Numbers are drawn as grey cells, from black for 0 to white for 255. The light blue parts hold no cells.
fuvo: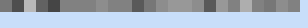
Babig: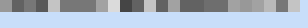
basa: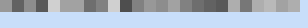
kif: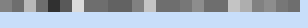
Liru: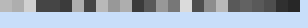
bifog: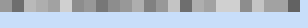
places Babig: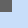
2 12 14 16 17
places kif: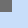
2 4 8 9 14 15 18 19 25
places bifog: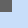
25
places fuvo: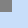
6 7 8 10 11 20 22 25
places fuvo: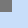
1 13 23
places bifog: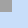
5 18 23 24
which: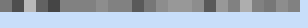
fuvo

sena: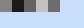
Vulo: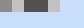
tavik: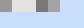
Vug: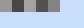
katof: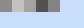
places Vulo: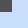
3 4
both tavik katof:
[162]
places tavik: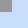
1

